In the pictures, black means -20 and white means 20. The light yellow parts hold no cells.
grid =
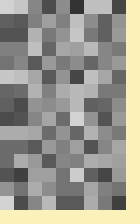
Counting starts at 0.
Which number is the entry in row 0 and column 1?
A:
11
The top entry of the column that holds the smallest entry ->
-12
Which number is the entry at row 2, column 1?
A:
-7
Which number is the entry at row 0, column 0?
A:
13
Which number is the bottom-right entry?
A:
-10
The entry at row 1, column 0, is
-5
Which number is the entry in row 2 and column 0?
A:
-7
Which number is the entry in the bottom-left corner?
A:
13
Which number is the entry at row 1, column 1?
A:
-6
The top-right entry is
-9
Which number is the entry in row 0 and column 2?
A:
1
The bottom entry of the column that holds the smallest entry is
-6
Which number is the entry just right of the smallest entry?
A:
10
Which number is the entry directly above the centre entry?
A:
7
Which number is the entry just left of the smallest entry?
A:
2
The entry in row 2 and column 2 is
8

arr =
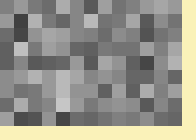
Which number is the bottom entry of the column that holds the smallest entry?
-8
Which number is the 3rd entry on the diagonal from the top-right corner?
-7
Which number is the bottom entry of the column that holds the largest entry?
-9
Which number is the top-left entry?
0
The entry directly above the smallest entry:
4
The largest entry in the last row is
5
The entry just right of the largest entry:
4
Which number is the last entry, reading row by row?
-4
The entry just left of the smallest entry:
4
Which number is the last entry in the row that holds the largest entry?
-3
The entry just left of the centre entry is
4
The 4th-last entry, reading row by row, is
-1
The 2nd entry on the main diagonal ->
-10
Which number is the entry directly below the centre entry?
1
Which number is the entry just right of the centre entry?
6
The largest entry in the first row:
7
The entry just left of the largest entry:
1
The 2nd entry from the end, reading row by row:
-3
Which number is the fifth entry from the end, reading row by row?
0
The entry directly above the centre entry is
-5
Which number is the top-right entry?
4
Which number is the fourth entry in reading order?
-3
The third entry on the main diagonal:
3
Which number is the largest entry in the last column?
8
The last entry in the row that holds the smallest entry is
-2
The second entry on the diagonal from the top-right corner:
2

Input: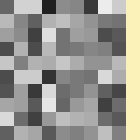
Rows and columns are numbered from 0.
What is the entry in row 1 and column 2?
-5
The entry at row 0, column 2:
13
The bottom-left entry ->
-5
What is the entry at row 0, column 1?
13
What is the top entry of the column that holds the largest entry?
17
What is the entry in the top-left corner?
-4
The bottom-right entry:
0
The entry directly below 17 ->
-1
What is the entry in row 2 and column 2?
-10
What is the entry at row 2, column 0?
5
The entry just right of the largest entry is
12
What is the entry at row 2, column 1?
2
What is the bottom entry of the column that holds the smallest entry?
-6
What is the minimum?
-15
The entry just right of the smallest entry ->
2
